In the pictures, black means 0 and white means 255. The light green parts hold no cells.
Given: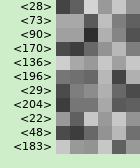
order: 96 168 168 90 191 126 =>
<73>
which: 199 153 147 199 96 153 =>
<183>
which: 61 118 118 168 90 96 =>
<204>
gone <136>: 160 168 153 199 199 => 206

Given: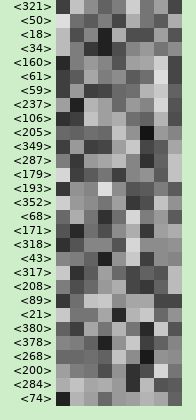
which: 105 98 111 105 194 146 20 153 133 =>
<205>
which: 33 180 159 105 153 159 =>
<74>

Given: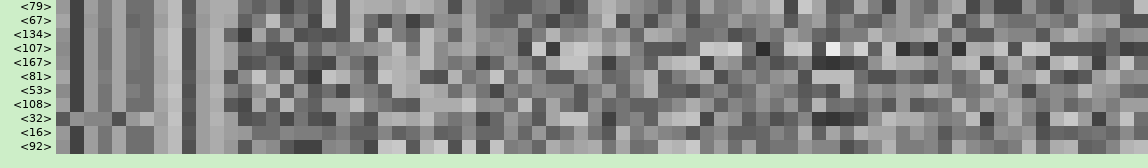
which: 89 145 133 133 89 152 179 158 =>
<134>
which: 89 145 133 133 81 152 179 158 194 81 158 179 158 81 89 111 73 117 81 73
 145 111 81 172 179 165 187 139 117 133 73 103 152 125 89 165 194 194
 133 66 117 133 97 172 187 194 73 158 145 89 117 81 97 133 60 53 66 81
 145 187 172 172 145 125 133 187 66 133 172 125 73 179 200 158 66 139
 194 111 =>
<32>
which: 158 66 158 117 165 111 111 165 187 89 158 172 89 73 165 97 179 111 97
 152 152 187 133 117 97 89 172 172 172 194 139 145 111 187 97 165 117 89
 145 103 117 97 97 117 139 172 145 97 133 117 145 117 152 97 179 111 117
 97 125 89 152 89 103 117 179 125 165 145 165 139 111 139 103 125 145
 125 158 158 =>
<108>
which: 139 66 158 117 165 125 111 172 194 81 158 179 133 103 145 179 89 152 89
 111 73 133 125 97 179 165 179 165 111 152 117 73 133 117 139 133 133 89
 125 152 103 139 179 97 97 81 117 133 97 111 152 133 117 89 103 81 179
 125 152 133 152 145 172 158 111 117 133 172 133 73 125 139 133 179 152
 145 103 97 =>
<53>

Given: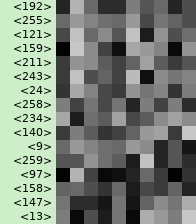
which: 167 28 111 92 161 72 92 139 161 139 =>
<234>
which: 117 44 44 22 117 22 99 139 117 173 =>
<147>
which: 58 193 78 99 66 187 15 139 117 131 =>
<243>

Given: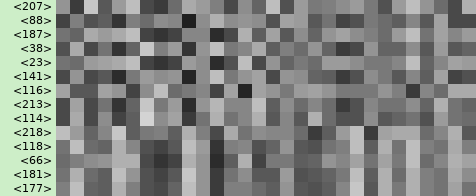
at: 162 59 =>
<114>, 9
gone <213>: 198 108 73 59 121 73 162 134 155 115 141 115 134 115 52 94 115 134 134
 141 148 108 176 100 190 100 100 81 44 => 182

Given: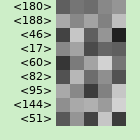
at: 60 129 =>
<95>, 3
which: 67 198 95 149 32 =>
<46>
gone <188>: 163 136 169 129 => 190
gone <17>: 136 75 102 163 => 95
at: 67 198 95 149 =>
<46>, 1

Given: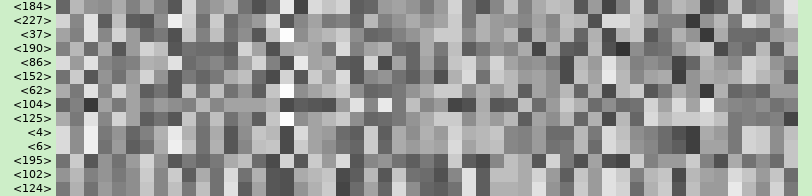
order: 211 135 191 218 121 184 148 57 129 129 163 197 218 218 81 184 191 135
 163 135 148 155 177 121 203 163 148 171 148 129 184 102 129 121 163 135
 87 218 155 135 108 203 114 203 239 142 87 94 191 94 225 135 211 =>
<227>
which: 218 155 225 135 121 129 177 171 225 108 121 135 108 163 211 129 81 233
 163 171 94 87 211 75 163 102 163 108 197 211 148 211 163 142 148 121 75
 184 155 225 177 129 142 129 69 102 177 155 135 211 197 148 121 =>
<86>

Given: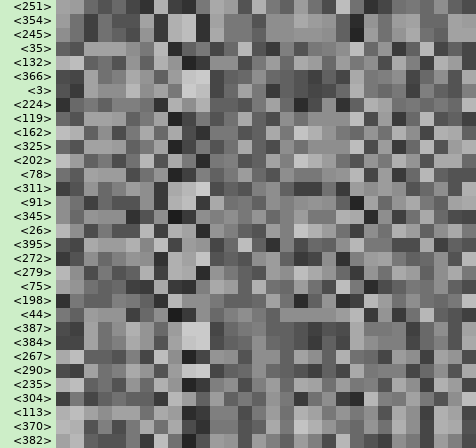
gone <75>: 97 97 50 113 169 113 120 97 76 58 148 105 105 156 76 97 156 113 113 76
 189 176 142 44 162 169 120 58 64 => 127
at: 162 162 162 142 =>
<35>, 3
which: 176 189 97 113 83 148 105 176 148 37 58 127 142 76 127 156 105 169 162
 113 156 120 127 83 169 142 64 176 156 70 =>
<235>
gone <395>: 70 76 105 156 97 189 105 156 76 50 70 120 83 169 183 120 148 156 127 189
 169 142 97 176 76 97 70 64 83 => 134
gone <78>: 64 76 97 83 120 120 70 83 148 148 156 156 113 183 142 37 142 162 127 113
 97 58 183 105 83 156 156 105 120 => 90

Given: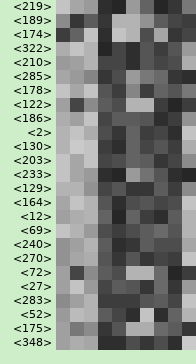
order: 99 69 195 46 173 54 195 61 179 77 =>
<2>
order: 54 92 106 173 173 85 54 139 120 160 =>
<175>
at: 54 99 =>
<2>, 5
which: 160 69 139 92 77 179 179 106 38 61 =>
<72>
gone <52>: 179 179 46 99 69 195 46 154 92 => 187
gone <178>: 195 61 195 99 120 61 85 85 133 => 166
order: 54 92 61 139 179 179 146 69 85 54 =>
<129>

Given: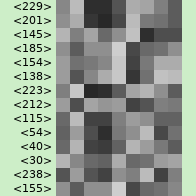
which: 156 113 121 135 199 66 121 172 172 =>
<154>
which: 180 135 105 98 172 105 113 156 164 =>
<30>
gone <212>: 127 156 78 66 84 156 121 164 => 149
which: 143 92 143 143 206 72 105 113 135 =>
<155>
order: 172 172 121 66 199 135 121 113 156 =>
<154>

